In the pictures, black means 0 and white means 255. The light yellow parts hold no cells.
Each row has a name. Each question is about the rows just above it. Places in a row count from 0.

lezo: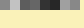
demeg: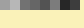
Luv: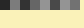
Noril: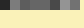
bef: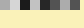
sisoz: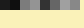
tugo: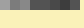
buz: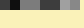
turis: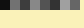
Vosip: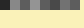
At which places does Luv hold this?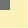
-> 7
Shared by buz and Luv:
[124]

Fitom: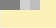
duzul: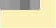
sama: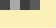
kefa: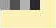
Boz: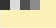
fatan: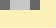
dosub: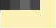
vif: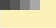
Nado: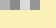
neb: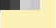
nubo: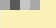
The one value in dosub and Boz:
[50]
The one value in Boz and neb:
[50]
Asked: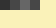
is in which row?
dosub
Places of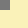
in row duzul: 2
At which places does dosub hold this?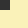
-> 0
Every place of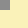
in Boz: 3

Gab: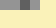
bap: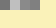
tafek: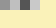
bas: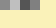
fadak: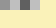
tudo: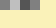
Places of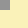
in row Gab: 0 1 3
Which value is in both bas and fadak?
[191]
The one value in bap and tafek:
[191]
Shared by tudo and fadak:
[191]

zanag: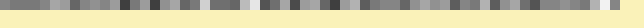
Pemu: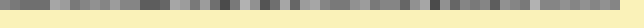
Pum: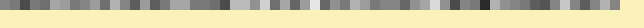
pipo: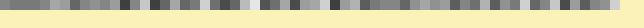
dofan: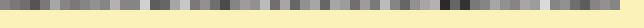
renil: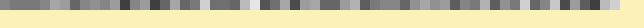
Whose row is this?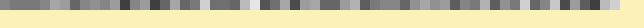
renil
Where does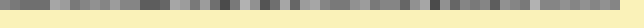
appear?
Pemu
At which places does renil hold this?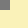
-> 1 2 3 19 37 47 51
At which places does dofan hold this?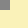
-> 0 6 8 10 12 13 23 39 48 51 55 59 61
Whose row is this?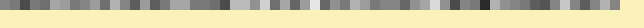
Pum
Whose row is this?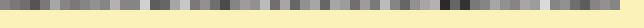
dofan
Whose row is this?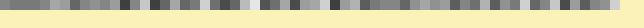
pipo

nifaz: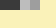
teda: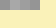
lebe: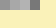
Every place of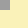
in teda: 2
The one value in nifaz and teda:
[158]
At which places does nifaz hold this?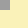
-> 3
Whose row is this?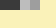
nifaz

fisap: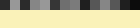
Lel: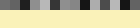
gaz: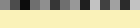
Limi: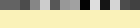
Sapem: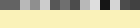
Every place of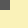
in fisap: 9 11
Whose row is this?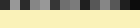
fisap
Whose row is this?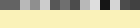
Sapem
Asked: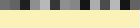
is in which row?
Lel
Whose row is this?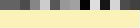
Limi
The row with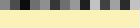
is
gaz

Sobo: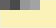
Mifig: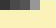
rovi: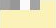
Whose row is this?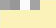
rovi
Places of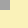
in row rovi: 0 3
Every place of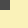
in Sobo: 1
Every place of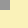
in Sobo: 2
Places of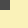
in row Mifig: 1
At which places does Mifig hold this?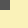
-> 2
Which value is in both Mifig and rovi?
[151]

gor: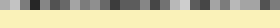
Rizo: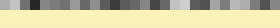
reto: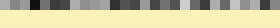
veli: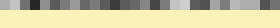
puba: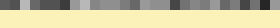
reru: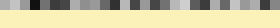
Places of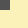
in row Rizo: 20 26
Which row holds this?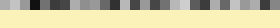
reru
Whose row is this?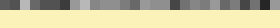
puba
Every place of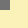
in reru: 4 16
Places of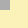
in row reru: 0 7 21 25

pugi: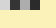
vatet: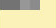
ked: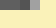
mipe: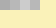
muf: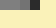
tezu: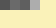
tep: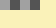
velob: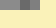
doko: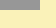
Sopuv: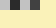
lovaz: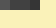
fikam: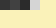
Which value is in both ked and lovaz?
[84]
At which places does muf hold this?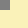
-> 0 1
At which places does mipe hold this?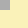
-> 0
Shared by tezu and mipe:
[173]
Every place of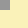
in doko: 0 1 2 3
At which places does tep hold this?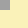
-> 0 2
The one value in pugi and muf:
[43]

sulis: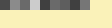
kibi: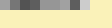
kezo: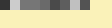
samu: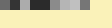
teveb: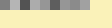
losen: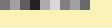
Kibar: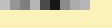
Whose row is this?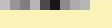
Kibar
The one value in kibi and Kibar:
[150]

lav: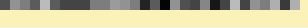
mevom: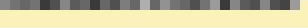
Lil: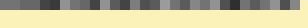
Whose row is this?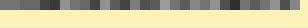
Lil
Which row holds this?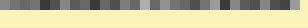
mevom
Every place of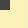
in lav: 6 7 8 19 22 24
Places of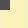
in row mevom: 5 11 19 25 27

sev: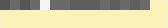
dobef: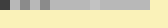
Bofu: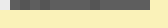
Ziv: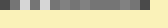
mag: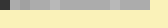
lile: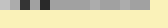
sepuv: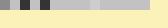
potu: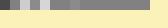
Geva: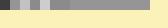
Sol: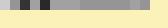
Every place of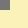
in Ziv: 1 3 5 7 9 10 11 13
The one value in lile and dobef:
[194]

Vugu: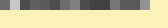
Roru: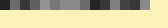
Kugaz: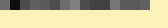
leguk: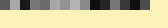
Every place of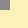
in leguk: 8
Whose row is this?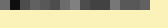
Kugaz
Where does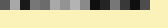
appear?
leguk
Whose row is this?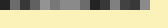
Roru

